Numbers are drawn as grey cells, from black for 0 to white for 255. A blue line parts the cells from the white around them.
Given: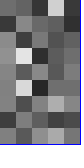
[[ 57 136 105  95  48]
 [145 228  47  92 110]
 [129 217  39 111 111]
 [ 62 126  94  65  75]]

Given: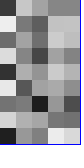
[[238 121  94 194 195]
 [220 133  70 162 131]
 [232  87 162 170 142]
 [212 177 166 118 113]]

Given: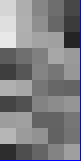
[[223 176 143 103  59]
 [ 92 111 128 167 154]
 [176 167 118 103 100]
 [157 160  99  99 118]
 [ 45  78 101 131 159]]

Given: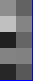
[[192 132]
 [131 129]]

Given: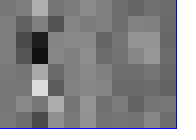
[[125  97 129  84 132 123 127 109 131 129 105]
 [125  86  15 135 128 142 108 115 135 151 107]
 [120 119 219  91 131 134 133 106 106 107  99]
 [122 111  74 143 122 145 114 116 115 134 111]]

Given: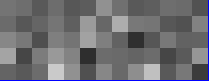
[[107  87 101 117  95 155 103 173 120 117  87  81 130]
 [164  70 124 153 131  46 108 106 100 108  70  90 150]]
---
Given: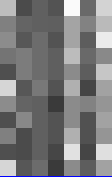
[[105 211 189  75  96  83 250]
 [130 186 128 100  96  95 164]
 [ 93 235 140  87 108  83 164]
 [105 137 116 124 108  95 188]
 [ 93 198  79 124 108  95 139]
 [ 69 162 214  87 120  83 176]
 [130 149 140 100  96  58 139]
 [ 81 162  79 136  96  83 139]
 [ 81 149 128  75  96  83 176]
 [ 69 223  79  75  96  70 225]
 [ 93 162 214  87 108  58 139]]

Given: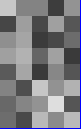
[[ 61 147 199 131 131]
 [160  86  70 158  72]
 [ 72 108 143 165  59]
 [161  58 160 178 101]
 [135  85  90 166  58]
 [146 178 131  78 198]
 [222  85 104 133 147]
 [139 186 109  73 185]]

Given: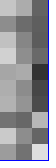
[[172  99 197]
 [108  94 141]
 [134  92 193]
 [142 105 209]
 [171  50 166]
 [140  70 174]
 [148  75 178]
 [103 183 115]
 [141 101 202]
 [114 223 156]]

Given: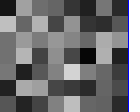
[[118  41  21 161 110 101  53  32]
 [ 45  87 191 102 179  69 147  52]
 [172 148 113 154 124 151 133 104]
 [176  32 113 181  67 143  71   6]
 [103  60 119  31  88 130 211 127]
 [101  75  33 170 159  70  58  42]
 [ 98  42  86  35  68 129 190 102]]

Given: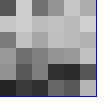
[[199 174  86 205 112 149]
 [185 207 198 206 187 192]
 [186 179 124 194 166 190]
 [152 192 154 111 127 148]
 [ 44  85 145  88 125  47]
 [ 87 180  35  57  48 102]]

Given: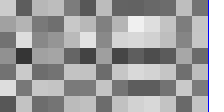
[[190 115 204  93 183 189 124  87 188  99  98 104 108]
 [125 197 161 180 121 111 200 184 128 181 240 222 195]
 [133 198 114 221 136 149 186 226 137 212 216 209 190]
 [167 107 145  53 161 165 101  67 159  70  94  77  91]
 [111 188 114 202 109 115 195 194 108 198 217 211 197]
 [201 123 221 120 199 196 122 123 196 117  93  93 115]
 [105 195  87 195 109 116 187 192 108 193 210 216 195]]

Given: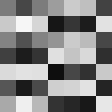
[[191  66 123  71 124 157 203]
 [ 28 226 200 245 214  22  54]
 [187  71 131  80 130 148 203]
 [217  47  64  28  52 224 196]
 [ 49 201 218 225 224  14  70]
 [225  35  85  25  74 207 211]
 [ 24 231 169 239 184  51  38]]

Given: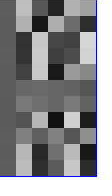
[[177 160  93 190  87  35]
 [108  45  92 177  23 174]
 [ 65 214  92  50 199  71]
 [ 76 210  93  52 202  63]
 [154 135  92  65 200  25]
 [ 98  85  92 103 106 102]
 [122  98  91 120 111 102]
 [208  29  91  84 182  17]
 [ 85 143  93 128  95 129]
 [186  24  92 183  40 112]
 [199  44  93 188  47  91]]

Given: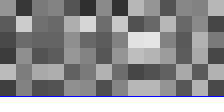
[[129 184 149  55 122 131  84  47 137  50 183 149  82 135]
 [137  69  91 205 111 106 174 213 109 199  81 103 183 103]
 [177 121  72 107 101 100 143 104  92 130 225 229 130  89]
 [169  71  59 141  82  93 151 131  86 149 190 180 155  93]
 [ 90 178 186 123 168 173  96 122 178 108  69  81  97 169]
 [178  72  63 129  78  82 144 137  80 133 184 184 148  87]]
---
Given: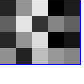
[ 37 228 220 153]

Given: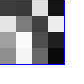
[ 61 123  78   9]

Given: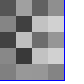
[ 85  64 109 209]

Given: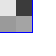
[229 164]

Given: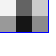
[243  21]

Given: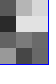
[ 89 226 106]

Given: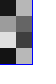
[ 23 101]

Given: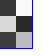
[55 40]
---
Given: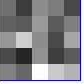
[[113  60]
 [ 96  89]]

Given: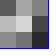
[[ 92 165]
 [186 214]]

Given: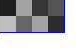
[[ 31 163]
 [191 101]]

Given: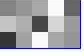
[[131 149]
 [196 174]]

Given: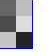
[[101 190]
 [ 75 220]]

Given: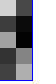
[[210  72]
 [ 61  11]]
